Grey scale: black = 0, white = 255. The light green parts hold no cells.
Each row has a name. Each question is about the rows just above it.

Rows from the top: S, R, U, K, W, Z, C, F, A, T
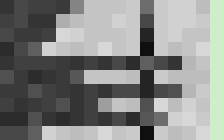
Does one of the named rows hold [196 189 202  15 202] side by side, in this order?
no
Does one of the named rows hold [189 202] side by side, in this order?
no
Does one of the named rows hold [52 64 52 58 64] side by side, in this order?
no

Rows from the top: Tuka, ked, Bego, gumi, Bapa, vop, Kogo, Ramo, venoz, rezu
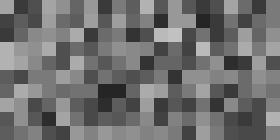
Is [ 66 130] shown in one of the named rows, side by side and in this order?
yes
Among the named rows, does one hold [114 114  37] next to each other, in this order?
yes
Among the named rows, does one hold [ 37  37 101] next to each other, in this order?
yes
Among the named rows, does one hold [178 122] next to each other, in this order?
no

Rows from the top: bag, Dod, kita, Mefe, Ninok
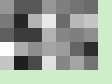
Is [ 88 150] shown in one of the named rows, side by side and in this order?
yes
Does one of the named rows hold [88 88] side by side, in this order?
yes
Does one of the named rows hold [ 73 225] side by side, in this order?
yes

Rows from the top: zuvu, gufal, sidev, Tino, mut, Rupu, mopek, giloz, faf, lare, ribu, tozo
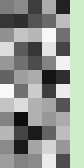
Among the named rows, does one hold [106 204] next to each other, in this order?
no
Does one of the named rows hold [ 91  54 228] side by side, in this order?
yes
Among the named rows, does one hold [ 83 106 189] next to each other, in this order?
yes
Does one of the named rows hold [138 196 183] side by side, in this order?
no
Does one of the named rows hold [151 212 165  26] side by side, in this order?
no
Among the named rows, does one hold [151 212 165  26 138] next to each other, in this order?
no
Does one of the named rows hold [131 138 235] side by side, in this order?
yes

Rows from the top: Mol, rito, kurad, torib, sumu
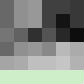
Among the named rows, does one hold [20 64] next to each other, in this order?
no
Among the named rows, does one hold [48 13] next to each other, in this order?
no
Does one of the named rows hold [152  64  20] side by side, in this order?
yes
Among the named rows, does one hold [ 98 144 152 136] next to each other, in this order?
no
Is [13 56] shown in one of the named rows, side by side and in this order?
no
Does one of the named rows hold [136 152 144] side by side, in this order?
no

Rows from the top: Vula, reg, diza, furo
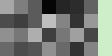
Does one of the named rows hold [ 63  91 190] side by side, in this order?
yes
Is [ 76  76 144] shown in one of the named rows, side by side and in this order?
no
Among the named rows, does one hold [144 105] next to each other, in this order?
yes
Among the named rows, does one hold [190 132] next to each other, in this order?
yes
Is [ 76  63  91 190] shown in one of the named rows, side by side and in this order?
yes
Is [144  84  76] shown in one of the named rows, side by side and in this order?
no
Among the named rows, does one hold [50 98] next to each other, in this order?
no

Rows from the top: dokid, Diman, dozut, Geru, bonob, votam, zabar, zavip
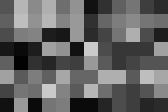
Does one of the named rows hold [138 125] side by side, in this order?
no
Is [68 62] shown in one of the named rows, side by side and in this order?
yes
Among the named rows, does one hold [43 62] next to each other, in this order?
no
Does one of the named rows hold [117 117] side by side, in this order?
no

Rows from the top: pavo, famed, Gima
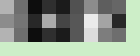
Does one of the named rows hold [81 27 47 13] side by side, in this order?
no
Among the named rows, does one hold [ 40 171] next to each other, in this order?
yes
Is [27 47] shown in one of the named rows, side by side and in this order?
no

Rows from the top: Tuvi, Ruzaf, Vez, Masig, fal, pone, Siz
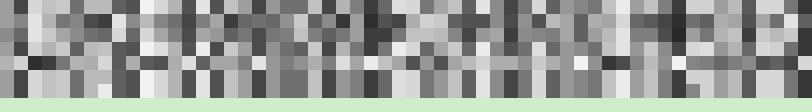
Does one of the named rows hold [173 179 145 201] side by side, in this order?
no
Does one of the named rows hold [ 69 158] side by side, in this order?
no
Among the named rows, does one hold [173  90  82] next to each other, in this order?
yes
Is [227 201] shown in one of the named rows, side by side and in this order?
yes
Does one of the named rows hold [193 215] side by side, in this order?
no
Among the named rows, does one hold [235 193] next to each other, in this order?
yes
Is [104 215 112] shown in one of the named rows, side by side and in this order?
no

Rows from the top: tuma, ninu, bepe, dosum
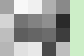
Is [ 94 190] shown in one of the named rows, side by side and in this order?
no
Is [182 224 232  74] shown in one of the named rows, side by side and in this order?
yes
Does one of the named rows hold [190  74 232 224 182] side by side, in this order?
no
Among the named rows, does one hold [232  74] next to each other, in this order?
yes
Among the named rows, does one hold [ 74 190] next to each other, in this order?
yes
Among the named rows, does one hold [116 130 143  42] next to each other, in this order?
yes
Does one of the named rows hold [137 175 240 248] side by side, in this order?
no

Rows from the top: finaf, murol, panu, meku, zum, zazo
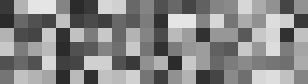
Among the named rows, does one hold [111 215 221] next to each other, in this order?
yes
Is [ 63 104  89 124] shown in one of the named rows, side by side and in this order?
yes
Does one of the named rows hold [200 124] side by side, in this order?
yes

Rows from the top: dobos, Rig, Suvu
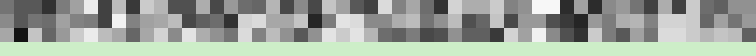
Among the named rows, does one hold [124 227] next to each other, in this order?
yes
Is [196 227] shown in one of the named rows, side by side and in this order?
no
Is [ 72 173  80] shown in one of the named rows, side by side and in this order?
no
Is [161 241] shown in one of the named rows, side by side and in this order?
yes
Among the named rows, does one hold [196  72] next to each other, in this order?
yes

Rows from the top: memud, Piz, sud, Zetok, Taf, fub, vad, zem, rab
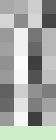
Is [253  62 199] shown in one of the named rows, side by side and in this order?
yes
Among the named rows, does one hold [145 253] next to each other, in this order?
yes
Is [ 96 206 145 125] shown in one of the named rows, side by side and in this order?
yes

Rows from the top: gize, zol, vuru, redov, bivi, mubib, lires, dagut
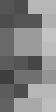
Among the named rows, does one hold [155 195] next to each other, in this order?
yes
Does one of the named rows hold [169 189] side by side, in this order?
yes
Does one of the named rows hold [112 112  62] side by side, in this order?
no
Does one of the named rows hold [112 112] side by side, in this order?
yes
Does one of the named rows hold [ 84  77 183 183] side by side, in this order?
yes
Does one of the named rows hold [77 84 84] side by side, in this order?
yes

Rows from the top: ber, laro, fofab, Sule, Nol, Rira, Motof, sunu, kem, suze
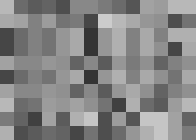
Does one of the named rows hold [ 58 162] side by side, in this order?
no
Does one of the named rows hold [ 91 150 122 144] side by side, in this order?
yes

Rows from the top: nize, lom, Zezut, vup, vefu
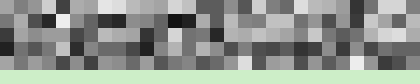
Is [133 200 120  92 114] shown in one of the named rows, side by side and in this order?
yes
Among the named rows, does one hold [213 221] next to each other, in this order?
yes
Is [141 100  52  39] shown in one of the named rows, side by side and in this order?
yes

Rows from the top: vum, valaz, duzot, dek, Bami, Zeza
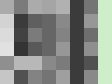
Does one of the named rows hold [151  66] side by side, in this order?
no
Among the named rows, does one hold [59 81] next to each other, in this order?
yes
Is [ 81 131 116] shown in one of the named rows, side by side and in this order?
yes
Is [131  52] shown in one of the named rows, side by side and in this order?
no
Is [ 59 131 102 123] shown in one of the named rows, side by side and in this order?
no
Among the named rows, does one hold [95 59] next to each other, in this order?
no

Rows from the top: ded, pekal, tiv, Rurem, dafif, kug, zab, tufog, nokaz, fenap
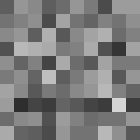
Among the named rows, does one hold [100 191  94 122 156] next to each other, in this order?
yes
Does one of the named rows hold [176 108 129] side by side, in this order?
yes
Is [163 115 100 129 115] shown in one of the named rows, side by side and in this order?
yes
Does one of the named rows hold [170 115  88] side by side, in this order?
no
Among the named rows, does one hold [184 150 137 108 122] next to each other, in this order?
no

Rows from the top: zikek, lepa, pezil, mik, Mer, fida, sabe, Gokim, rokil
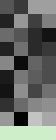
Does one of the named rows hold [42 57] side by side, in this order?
yes
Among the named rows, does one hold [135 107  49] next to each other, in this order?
no
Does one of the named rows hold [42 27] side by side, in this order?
no
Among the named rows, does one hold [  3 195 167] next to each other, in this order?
yes
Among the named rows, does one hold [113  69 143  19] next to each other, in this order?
no
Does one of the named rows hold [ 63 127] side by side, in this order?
yes

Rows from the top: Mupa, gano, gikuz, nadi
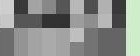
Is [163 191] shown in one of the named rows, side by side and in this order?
yes
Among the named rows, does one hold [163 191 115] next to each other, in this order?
yes
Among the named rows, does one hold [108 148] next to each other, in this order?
yes
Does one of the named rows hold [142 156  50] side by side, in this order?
no
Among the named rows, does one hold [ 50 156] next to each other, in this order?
yes
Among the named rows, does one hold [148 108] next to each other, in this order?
no
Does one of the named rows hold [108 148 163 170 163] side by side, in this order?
yes

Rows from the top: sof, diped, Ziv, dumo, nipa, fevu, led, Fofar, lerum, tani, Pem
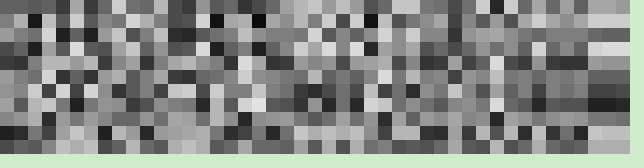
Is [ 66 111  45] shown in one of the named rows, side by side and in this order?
yes
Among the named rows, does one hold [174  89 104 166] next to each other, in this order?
yes
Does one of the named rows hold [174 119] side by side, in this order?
yes
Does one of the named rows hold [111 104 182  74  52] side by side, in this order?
no
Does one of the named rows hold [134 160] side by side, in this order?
yes
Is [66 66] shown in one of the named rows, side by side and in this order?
yes

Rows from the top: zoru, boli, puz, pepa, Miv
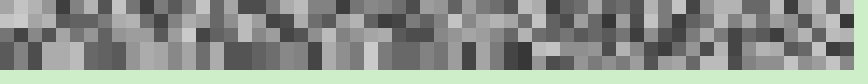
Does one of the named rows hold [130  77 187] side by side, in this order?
no
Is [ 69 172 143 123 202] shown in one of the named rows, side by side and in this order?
yes
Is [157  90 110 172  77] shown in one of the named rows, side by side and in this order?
no

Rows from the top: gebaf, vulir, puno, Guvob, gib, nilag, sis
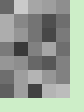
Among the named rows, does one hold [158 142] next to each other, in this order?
yes
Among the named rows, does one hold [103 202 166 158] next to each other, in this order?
yes
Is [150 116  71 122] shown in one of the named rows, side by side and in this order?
yes
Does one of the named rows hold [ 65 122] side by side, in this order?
no
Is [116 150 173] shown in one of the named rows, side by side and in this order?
no
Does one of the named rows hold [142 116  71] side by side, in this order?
no
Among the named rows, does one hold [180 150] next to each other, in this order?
yes

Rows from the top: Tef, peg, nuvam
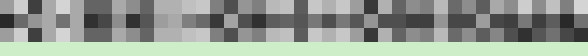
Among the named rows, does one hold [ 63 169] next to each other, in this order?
yes
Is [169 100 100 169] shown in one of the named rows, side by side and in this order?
yes

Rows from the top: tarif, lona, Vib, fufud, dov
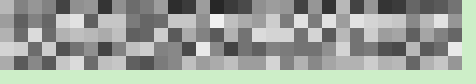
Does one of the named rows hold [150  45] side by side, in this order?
no
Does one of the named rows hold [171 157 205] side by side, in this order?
yes
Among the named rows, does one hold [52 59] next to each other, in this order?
yes
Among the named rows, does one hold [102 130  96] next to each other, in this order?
no

